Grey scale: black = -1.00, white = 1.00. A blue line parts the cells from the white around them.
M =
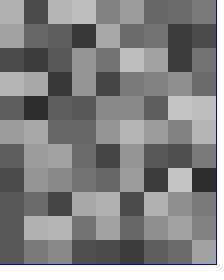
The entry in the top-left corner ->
0.38
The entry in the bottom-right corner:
0.27
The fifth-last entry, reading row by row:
-0.42
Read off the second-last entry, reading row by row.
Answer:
-0.16
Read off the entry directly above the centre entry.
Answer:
0.06
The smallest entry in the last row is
-0.53
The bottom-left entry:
-0.32
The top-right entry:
-0.04
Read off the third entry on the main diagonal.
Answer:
-0.32
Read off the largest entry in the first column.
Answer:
0.43
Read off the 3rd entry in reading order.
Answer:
0.43
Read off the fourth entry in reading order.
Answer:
0.48
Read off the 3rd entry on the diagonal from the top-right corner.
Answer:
0.27
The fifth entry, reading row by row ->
0.01
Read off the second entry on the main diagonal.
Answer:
-0.21
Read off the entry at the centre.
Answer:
0.17

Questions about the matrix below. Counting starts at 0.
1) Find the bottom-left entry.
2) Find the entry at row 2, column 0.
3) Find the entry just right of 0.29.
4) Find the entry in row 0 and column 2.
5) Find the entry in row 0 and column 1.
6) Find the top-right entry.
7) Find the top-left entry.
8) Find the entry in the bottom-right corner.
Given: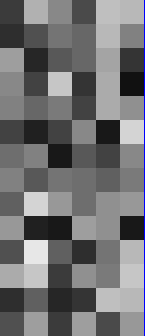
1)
-0.37
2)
0.24
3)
-0.59
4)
0.07
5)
0.39
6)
0.44
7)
-0.54
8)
0.19

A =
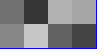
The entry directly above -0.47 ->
0.30
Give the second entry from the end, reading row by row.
-0.23
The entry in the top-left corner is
-0.11

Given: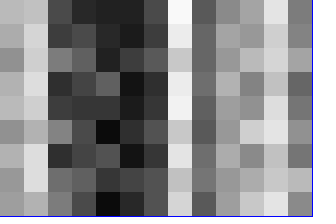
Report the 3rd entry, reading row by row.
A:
-0.42
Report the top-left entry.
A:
0.46
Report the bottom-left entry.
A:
0.24
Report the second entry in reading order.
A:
0.51
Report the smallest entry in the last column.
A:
-0.20
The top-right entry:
-0.03
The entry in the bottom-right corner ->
0.08
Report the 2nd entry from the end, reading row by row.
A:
0.79
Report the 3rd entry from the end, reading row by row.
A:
0.57
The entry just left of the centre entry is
-0.79
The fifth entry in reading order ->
-0.74
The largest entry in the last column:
0.46
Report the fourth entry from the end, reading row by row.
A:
0.24
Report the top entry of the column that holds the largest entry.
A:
0.95
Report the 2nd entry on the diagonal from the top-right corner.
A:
0.62
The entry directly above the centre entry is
-0.63
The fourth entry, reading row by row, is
-0.69
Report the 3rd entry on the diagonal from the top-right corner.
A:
0.46
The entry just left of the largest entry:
-0.42

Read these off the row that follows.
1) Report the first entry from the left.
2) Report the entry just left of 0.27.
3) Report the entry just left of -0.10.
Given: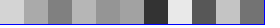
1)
0.66
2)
0.17
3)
0.54
